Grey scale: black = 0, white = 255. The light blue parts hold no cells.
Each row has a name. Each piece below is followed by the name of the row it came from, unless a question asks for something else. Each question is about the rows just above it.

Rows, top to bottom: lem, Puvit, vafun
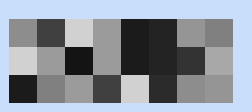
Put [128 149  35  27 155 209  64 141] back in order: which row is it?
lem
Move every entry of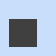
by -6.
[58]
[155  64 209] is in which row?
vafun
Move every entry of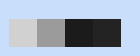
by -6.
[203 149  21  29]

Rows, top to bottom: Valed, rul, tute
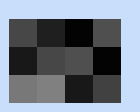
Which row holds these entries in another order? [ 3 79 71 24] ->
rul
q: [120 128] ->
tute
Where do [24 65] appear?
tute
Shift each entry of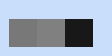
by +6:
[126 134  30]
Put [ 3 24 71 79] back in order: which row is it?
rul

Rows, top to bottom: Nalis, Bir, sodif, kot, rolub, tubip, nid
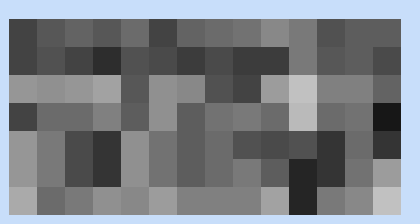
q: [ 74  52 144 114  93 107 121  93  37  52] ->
tubip
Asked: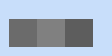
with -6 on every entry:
[101 122  87]
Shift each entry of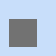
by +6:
[120]
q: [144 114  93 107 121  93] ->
tubip
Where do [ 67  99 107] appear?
Nalis

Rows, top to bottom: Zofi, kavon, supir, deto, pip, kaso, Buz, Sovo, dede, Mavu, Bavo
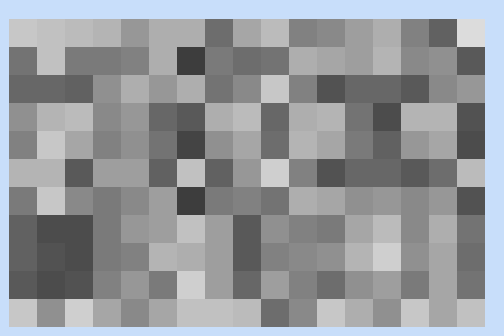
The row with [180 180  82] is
deto
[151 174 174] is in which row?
Zofi
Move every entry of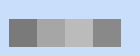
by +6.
[128 172 193 143]

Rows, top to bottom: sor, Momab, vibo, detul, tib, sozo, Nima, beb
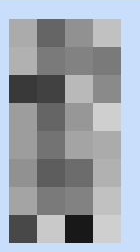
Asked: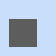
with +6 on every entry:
[99]
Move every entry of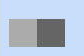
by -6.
[165  95]
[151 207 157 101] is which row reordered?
detul

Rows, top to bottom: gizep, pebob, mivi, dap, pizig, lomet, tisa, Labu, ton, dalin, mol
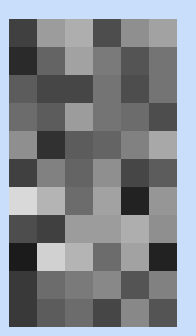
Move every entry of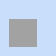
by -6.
[156]
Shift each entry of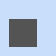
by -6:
[78]
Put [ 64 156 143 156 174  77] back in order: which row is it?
Labu
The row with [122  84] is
pebob
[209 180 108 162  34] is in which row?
ton

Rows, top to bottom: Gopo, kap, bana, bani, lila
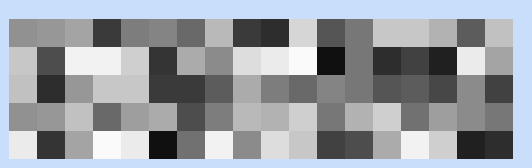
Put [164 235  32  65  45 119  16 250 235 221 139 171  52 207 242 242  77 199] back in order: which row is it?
kap
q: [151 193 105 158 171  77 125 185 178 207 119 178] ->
bani
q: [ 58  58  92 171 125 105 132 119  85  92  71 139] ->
bana
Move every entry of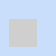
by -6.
[201]
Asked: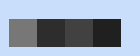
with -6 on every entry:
[113  39  59  26]
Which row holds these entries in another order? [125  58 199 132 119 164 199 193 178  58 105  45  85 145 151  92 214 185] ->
Gopo
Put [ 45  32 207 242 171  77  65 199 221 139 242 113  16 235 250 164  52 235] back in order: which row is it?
lila

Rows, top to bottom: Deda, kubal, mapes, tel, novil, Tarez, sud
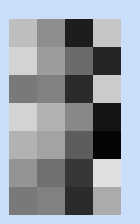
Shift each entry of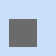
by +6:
[113]
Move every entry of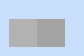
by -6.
[172 157]
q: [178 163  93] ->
novil
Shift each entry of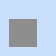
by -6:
[136]
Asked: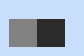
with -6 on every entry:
[123  37]
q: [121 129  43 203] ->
mapes
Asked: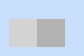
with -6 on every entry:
[205 172]

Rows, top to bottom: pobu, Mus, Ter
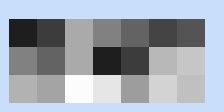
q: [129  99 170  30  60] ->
Mus
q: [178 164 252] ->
Ter

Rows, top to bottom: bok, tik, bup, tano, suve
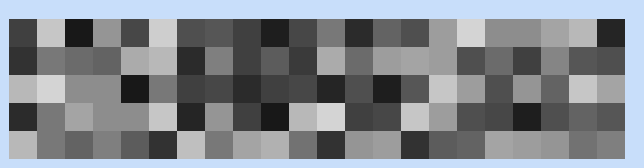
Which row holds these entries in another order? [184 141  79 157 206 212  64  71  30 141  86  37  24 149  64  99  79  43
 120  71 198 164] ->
bok
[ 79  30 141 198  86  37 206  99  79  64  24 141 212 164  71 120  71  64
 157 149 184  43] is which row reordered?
bok

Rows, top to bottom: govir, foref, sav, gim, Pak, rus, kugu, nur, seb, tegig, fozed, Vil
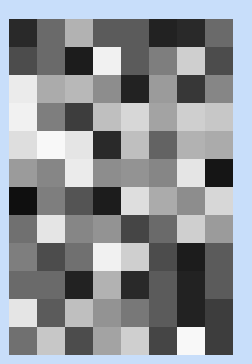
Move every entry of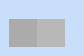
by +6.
[177 190]
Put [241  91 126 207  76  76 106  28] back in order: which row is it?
foref
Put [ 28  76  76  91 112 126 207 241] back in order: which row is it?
seb
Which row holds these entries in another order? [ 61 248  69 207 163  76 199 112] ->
Vil
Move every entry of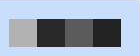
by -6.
[172  35  85  28]
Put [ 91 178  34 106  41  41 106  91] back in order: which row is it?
govir
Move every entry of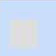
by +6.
[228]

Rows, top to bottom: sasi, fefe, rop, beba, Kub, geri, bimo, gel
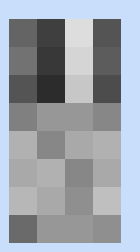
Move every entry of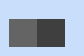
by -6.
[94 57]
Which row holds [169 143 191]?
bimo
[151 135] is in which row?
beba
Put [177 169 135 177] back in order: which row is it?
Kub
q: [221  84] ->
sasi

